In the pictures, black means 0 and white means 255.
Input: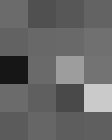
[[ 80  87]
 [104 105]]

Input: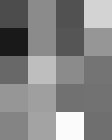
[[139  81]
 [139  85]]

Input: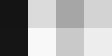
[[219 166]
 [248 201]]

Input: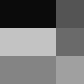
[[ 11  84]
 [195 106]]

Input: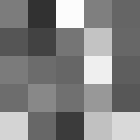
[[ 49 252]
 [ 66 117]]

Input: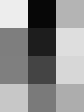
[[  7 180]
 [ 29 222]]
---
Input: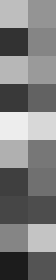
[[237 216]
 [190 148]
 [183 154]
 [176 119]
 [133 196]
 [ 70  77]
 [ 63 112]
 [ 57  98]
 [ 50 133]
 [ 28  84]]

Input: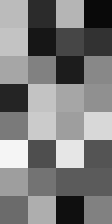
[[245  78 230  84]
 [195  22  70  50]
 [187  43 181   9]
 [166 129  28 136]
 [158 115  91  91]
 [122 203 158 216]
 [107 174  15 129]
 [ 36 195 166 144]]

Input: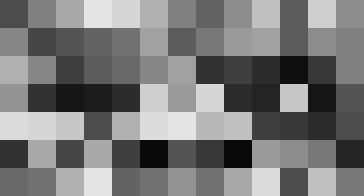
[[220 214 199  76 176 220 228 184 192  63  56  44  76]
 [176 134  63  92 105 134 161  50  63  44  15  56 128]
 [148  50  21  28  44 207 154 214  44  36 199  21  84]
 [134  69  84  99 113 161  92 120 154 161  92 140 128]
 [105 113 176 228  99 113 148 113 169 220  76 192 120]
 [ 76 128 169 228 214 176 128  99 140 192  92 207 140]
 [ 50 169  69 169  63   9  84  56   9 154 140 120  36]]

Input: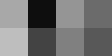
[[190  67 128  88]
 [168  14 149 107]]

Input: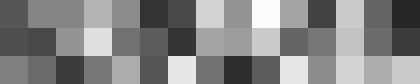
[[127 107  60 119 172  86 231 113  46  93 231 140 210 172 202]
 [ 86 133 133 179 140  52  73 210 148 251 164  67 202 100  39]
 [ 79  73 148 223 113  93  52 164 156 202 100 119 194 107  60]]

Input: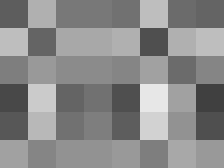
[[190 100 168 168 176  79 176 190]
 [161 133 146 146 153 126 168 153]
 [126 153 139 139 133 161 107 133]
 [ 93 176 120 120 113 190 107 100]
 [ 87 184 113 126  93 210 146  79]
 [ 72 203 100 113  79 231 161  64]]

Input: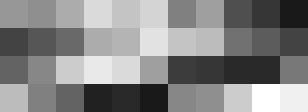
[[188 128  99  33  41  25 135 143 204 255 240]
 [151 143 172 218 196 212 128 159  79  54  25]
 [ 99 135 204 233 218 159  60  54  41  41 120]
 [ 67  86 105 172 180 226 196 188 113  92  67]]

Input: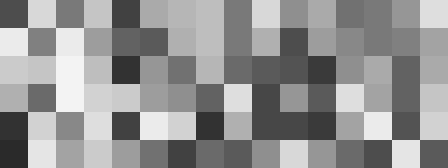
[[235 128 235 157  98  90 176 190 121 176  77 157 136 121 128 163]
 [203 197 243 190  50 150 113 182 106  90  83  58 143 170  98 170]
 [176 106 243 210 203 157 143  98 222  71 150  90 222 163  98 197]
 [ 77 216 121 197  65 170 182 190 121 216 143 170 113 121 150 222]
 [ 50 210 136 222  65 235 210  50 176  71  71  58 163 235  83 210]
 [ 42 229 163 203 157 113  65 106  90 143 216 150 106  77 229  90]]

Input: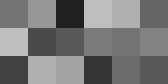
[[190  74  89 122 116 130]
 [116 151  32 190 176 101]
 [ 66 176 163  52 108  89]]
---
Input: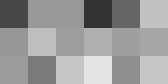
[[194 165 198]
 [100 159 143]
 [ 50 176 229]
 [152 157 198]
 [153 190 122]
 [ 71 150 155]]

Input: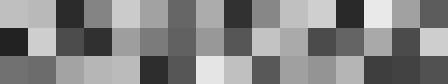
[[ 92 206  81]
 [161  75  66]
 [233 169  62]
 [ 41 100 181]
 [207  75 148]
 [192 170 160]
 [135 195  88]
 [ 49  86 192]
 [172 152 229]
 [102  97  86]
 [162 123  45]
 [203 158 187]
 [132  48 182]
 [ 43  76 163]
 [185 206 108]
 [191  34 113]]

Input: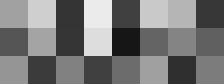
[[ 55  96 124]
 [181 132  47]
 [201 100 160]
 [ 64  22 108]
 [235 221  64]
 [ 52  53 129]
 [207 164  59]
 [161  85 149]]

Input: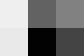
[[129  68]
 [ 98   2]
 [239 233]]

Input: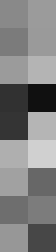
[[155 154 180  16 181 208 103 124  71]
 [137 123 155  49  52 175 161 110 151]]

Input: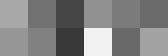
[[107 163]
 [123 105]
 [144 242]
 [ 70  56]
 [114 129]
 [168 150]]
